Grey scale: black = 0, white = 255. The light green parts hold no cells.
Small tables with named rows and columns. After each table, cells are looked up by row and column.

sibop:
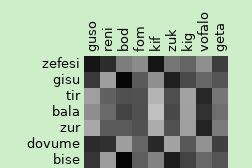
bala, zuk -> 72
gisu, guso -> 58
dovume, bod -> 158
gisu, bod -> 6
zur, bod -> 91
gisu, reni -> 158
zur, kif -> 172
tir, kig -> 162
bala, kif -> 193
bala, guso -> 142
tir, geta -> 119
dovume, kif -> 40
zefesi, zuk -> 118
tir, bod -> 80

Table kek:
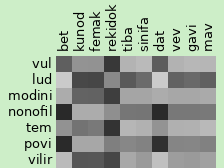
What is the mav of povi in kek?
129
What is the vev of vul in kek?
178
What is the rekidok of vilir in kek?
70
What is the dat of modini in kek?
172
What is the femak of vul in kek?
146
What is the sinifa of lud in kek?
107
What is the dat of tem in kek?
147
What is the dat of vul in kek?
93
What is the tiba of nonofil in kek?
118
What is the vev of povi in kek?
133
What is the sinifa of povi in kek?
130
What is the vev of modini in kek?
167
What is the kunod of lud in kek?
72
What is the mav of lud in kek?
96
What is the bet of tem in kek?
146
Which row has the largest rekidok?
nonofil

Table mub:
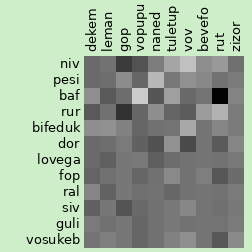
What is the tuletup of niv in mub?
165
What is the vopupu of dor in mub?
97
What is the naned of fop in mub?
113
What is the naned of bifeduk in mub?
113
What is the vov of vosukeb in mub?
143
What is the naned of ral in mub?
114
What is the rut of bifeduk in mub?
134
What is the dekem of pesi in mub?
106
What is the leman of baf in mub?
89
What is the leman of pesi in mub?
110
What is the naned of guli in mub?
113
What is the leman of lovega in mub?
96
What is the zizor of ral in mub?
123
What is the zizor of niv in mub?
111
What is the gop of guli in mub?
119
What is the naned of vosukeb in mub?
113

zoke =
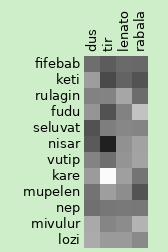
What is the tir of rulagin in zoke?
131
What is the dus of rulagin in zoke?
130
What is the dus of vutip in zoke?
131
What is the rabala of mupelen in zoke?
83
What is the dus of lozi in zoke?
171
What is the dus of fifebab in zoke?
110
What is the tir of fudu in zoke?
82
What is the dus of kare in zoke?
155
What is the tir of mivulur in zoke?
133

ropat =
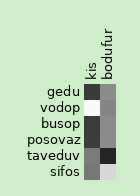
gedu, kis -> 59
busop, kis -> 60
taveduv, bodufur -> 36
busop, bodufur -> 139
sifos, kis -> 119
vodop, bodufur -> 133
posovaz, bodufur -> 139
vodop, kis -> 249
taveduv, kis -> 123
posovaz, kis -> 61
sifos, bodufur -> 216
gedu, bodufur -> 140

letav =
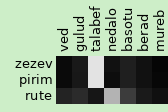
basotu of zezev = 31
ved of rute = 35
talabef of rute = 22
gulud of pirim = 24
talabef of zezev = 227
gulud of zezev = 25
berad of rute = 26
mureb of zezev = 5
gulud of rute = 43
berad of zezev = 17
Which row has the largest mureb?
rute

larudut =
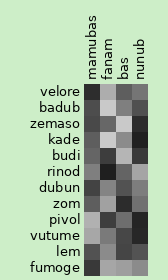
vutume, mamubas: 167
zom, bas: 44
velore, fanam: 173
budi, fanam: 61
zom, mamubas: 94
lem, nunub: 83
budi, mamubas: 101
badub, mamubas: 77
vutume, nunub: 39
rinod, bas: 100
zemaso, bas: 201
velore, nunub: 117
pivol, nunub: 37
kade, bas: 139
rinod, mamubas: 127
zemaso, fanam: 103
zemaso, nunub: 44
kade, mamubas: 94
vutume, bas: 71
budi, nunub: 57

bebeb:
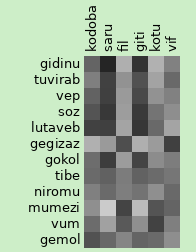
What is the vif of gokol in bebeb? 125
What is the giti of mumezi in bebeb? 187
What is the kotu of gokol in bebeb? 140
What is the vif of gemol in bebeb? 142
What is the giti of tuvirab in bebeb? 81
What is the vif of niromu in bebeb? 105
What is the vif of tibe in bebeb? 118
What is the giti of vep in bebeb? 73
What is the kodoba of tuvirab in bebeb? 127
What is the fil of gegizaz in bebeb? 78
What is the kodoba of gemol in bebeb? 82
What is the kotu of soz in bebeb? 116
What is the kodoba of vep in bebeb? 98
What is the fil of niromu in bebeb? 126
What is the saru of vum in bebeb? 161
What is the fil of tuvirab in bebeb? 146
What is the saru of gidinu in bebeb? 37

